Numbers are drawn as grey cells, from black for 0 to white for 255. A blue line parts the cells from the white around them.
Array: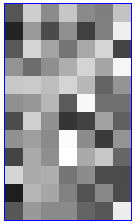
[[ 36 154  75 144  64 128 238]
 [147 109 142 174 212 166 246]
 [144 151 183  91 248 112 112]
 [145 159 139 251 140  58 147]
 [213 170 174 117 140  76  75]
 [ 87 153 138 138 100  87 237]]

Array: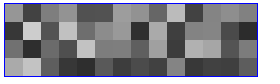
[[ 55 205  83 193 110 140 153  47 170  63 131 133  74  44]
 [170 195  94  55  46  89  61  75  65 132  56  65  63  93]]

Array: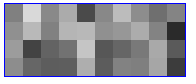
[[144 185 129 181 184 144 151 172 131  42]
 [141 102  93  94 174  92 130 127 166  60]]

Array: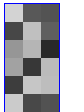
[[ 71 192  95]
 [162  55 187]
 [203  72  82]]

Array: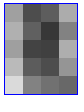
[[176  96  55 130]
 [186  92  77 149]]

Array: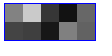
[[ 68  63  23 128  98]]

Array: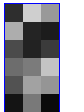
[[173  36  28]
 [109 123 196]
 [ 20 121  11]]

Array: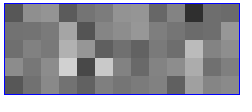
[[114 115 122 165  84 133 141 151 126 117 107 110 151]
 [140 119 140 209  72 201 130 105 131 141 172 112 127]]
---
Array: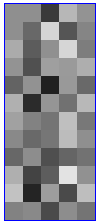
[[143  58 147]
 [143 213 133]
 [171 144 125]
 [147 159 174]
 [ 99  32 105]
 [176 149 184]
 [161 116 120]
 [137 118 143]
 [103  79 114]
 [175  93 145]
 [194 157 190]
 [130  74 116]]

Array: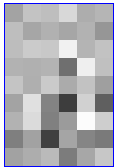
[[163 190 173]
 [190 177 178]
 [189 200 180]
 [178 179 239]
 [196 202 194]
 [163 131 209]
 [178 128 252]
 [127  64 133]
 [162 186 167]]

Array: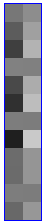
[[119]
 [ 92]
 [ 63]
 [129]
 [ 73]
 [ 48]
 [125]
 [ 31]
 [108]
 [107]
 [125]
 [104]]

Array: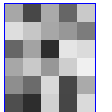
[[167 170 201]
 [222 167 124]
 [102  45 219]
 [167 151 240]
 [142 217 170]
 [ 78 209 218]]

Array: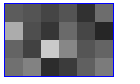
[[ 92  69  49]
 [172  54  70]
 [100 202  85]
 [112  44  96]]

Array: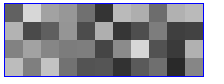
[[ 97 162 112 186 109 186]
 [179  95  76  54 125  66]
 [130 134 126 139  82 177]
 [188 195  83  50 111 134]]

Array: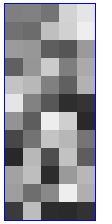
[[127 116 229]
 [113 191 238]
 [155  94 154]
 [ 96 203 170]
 [195 128 178]
 [229  87  52]
 [147 237  41]
 [ 71 196 117]
 [ 40  78  93]
 [162  44 183]
 [158 137 175]
 [ 58  44  50]]
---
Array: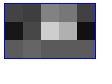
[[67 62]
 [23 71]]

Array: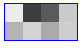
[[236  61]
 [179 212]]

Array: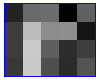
[[ 35 106]
 [ 61 187]]

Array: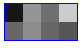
[[ 23 148]
 [103 140]]

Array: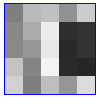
[[127 186]
 [136 171]]

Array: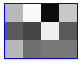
[[185 249]
 [ 90  69]]
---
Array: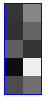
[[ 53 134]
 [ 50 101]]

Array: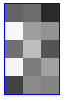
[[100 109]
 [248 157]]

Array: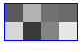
[[ 90 179]
 [215  58]]

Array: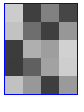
[[204  63]
 [194 110]]

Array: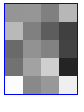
[[149 150]
 [185 128]]

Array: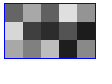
[[101 168]
 [215  63]]
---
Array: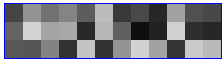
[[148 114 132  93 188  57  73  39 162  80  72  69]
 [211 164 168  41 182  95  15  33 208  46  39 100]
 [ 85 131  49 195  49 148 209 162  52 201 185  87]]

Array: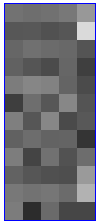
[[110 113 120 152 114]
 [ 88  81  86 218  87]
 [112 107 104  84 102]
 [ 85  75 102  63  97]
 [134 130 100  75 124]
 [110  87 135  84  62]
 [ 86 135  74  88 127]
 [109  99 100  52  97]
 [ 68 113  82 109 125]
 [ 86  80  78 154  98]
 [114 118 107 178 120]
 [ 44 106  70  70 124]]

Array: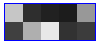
[[ 46  33  28 152 198]
 [175 232  50  60  64]]

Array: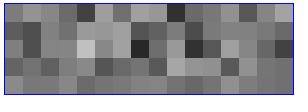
[[147 135 107  66 158 112 160 151  49 106 120 145  87 133 163 124]
 [ 78 129 113 154 151 159  84  97 123  76 122 130 129 121 105  93]
 [ 79 132 133 192 136 161  40 110 153  50  87 159 134 103  66 127]
 [114  96 126 137  85 105 116  89 166 148 144  89 145 117 112 100]
 [120 121 135 107 116 121 130 132 114 104 116 144 125 116 112 138]]

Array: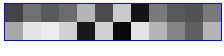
[[113  90 108 182  75 203  20 122  89  82 121  68]
 [228 236 209  24 209   9 228 181 132  96 182 168]]

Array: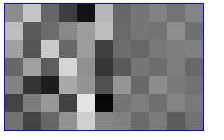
[[196 102  62  19 183 103 118 130 115 132 141]
 [ 89 108 136 156 190 106 118 116 142 112 189]
 [ 85 203 104 156  64 109 103 121 126 128 160]
 [159  93 213 144  54  90 118 108 125 105 103]
 [ 52  29 169 148  81 150 105 140 121 114 131]
 [124 152  66 227   8 116 126 111 132 121  68]
 [ 68 102 146 207 134 129 107 123  91 113 114]]

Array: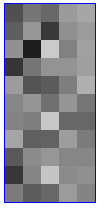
[[117 104 154 166  80]
 [150  57 144 155  94]
 [ 29 202 129 161 145]
 [117 147 147 159  53]
 [ 84  91 126 175 156]
 [149 112 149 118 135]
 [127 199 103 103 131]
 [ 96  98 157 123 165]
 [139 150 134 134  89]
 [133 197 139 144  55]
 [ 93 104 155 132 123]]
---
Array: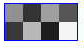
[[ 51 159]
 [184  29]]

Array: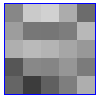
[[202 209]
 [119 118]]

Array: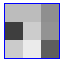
[[188 143]
 [204 147]]

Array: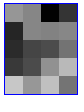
[[134   2]
 [134 130]]

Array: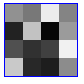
[[120 236]
 [194   7]]

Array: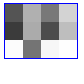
[[176 120]
 [171  76]]

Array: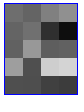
[[100 128]
 [112  47]]

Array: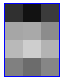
[[ 18  59]
 [169 140]]
